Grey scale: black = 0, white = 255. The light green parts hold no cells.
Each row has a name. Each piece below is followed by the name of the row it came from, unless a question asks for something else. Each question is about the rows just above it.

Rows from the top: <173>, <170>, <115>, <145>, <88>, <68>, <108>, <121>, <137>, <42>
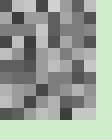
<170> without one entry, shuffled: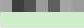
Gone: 125
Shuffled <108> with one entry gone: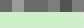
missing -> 116
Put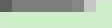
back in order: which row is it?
<115>
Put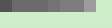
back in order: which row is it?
<108>
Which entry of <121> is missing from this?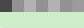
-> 125
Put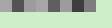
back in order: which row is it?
<170>
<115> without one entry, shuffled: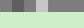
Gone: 134

